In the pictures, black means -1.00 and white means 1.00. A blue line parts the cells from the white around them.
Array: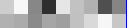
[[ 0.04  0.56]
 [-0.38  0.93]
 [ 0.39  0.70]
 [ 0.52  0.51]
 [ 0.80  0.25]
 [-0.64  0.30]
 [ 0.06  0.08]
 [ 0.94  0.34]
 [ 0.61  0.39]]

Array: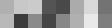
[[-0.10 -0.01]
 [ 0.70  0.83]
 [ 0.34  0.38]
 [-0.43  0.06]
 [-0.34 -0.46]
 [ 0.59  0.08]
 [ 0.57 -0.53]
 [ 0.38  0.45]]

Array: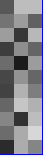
[[ 0.48 -0.24  0.44 -0.21  0.22 -0.20 -0.01  0.39  0.48  0.69  0.04]
 [ 0.48  0.22 -0.57  0.11 -0.79  0.15  0.40  0.55 -0.61  0.34  0.35]
 [-0.31 -0.09  0.23 -0.52 -0.15 -0.44 -0.48 -0.20  0.05 -0.15 -0.66]]

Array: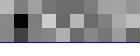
[[ 0.16  0.48 -0.19]
 [ 0.28  0.33  0.22]
 [ 0.27  0.01 -0.07]
 [-0.02 -0.16  0.06]
 [-0.16  0.43 -0.16]
 [-0.15 -0.18  0.37]
 [-0.09  0.61  0.05]
 [ 0.25 -0.01  0.00]
 [-0.01 -0.96 -0.49]
 [ 0.44  0.07  0.05]]

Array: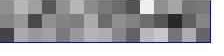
[[-0.05  0.04 -0.20]
 [-0.10 -0.24  0.36]
 [ 0.30 -0.69 -0.09]
 [ 0.12 -0.33  0.57]
 [ 0.87 -0.14  0.45]
 [-0.34  0.03 -0.22]
 [-0.16  0.11  0.06]
 [-0.05 -0.16  0.36]
 [ 0.09  0.34  0.41]
 [ 0.43 -0.01  0.20]
 [ 0.13  0.03 -0.04]
 [-0.31  0.12  0.27]
 [ 0.25 -0.42  0.20]
 [ 0.43  0.19  0.33]
 [ 0.12  0.04 -0.47]]

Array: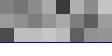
[[ 0.54  0.23  0.17]
 [ 0.10 -0.26  0.14]
 [ 0.38 -0.01 -0.25]
 [-0.54  0.32  0.47]
 [ 0.33  0.16  0.55]
 [ 0.10 -0.01  0.48]
 [-0.08  0.13  0.48]
 [ 0.01  0.21 -0.40]]

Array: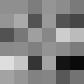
[[-0.04 -0.45  0.47 -0.03 -0.92 -0.10]
 [ 0.10 -0.35  0.61  0.09 -0.85 -0.31]
 [ 0.17  0.20  0.06  0.15  0.29  0.04]
 [-0.02 -0.35  0.25  0.00 -0.59  0.02]
 [ 0.12  0.33 -0.06  0.10  0.55  0.17]
 [ 0.12  0.17 -0.36  0.08  0.74  0.28]]

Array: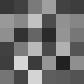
[[-0.52  0.05 -0.07 -0.34  0.12 -0.35]
 [-0.48  0.14  0.16  0.39 -0.74 -0.29]
 [ 0.25 -0.40 -0.67 -0.42  0.18 -0.26]
 [-0.04  0.52 -0.21  0.46 -0.54  0.66]
 [-0.49  0.07 -0.61 -0.03  0.68 -0.45]
 [-0.57  0.20  0.12 -0.49 -0.51 -0.08]]
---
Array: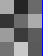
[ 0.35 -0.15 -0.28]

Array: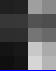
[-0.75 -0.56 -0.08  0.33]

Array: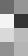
[-0.16 -0.59]

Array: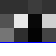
[-0.62  0.81 -0.98]

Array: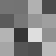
[-0.09 -0.06  0.74  0.46]

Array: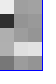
[0.85 0.16 0.17]

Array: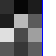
[-0.63  0.46  0.25]
